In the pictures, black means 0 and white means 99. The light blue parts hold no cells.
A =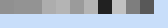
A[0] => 56
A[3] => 67
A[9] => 49
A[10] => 34

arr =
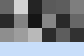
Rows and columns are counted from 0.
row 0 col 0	40
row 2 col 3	17
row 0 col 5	49
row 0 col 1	82
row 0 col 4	36
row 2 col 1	61

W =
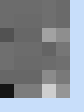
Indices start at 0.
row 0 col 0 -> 42
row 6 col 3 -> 80
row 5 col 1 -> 40
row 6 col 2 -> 48
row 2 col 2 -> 40
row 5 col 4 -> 47
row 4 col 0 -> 43
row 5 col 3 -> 54
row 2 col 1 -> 40
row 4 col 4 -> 43

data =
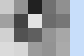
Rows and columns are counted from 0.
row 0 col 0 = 79
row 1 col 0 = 62
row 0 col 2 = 13
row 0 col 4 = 56
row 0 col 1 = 57
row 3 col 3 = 57

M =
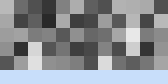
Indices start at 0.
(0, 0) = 72
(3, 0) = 56
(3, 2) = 83
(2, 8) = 65
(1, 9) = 71
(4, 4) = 54
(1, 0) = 65
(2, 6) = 40
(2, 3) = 51
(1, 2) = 37
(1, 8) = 34
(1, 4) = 66
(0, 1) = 42
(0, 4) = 50
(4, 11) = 64
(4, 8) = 44
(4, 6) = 31

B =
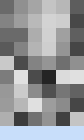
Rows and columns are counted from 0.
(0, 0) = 41
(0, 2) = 64
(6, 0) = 59
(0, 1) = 56
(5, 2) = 29
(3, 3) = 80
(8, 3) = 57
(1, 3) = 82
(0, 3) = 76
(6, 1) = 79
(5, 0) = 48
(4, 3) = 58
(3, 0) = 35
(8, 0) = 68
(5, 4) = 85

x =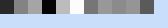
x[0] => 16
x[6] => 46
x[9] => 58
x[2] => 64

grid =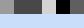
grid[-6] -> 60
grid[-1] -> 37
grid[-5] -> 28

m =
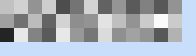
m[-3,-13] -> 75
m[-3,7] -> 38
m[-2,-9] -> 82
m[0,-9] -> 30
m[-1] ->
[14, 90, 51, 35, 90, 59, 46, 85, 56, 63, 57, 34, 69]
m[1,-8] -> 55
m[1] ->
[62, 44, 73, 39, 82, 55, 57, 88, 74, 57, 79, 97, 79]

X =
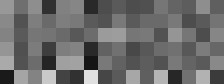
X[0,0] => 59
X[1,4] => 49
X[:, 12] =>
[39, 47, 58, 44, 47, 15]
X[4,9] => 32
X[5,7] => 27
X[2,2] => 46
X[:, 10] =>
[31, 41, 47, 34, 36, 37]
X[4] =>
[66, 32, 42, 14, 62, 63, 8, 47, 38, 32, 36, 32, 47, 39, 35, 53]
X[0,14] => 55
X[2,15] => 52
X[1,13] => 30
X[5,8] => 35
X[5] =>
[10, 64, 51, 78, 26, 19, 87, 27, 35, 65, 37, 70, 15, 44, 69, 23]
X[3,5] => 51
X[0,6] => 16
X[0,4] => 50
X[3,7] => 38
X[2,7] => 60
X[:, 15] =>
[37, 45, 52, 40, 53, 23]
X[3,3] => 24
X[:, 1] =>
[43, 32, 35, 31, 32, 64]

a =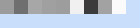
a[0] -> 60
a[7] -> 63
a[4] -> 61
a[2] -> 65
